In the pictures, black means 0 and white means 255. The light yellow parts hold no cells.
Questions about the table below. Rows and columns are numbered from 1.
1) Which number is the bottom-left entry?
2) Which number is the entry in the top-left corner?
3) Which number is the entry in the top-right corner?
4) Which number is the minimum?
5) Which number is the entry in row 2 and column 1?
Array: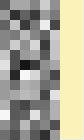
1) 110
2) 89
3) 144
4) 21
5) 155

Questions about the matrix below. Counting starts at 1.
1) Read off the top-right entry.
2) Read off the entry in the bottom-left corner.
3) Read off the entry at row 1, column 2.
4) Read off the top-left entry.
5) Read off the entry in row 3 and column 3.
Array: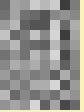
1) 124
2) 146
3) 164
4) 105
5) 96

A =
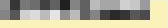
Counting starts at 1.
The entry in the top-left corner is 144
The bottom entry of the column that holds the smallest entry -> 144
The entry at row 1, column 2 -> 54
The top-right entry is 155
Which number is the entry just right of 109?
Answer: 65
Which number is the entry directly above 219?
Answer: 109
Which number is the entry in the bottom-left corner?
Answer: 132
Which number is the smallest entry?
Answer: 32
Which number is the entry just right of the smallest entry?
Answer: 132

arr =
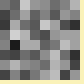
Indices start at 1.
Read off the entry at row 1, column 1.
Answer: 119
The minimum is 27
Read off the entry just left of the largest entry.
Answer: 119
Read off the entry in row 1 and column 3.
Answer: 199
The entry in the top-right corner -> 179
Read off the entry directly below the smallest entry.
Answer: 67
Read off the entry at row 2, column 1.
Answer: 67
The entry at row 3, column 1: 57
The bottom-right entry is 150
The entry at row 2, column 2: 109
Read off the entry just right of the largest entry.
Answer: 179
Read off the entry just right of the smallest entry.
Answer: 170
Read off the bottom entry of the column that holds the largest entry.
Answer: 130
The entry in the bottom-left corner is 67

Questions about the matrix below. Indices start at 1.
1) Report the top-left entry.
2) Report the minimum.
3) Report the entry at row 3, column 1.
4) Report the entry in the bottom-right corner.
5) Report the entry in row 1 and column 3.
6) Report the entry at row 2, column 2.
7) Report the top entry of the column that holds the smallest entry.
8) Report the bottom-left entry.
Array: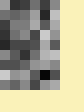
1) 158
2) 6
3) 62
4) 169
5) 62
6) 100
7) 62
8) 124

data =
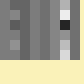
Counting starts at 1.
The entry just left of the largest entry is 133
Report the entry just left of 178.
133
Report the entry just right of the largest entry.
112
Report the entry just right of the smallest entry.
112
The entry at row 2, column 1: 124
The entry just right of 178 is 112
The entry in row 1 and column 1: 124
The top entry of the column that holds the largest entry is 178
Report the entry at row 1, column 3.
101
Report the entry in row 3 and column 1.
124
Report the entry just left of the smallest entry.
133
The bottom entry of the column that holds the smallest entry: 217
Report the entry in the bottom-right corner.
112
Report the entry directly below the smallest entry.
145
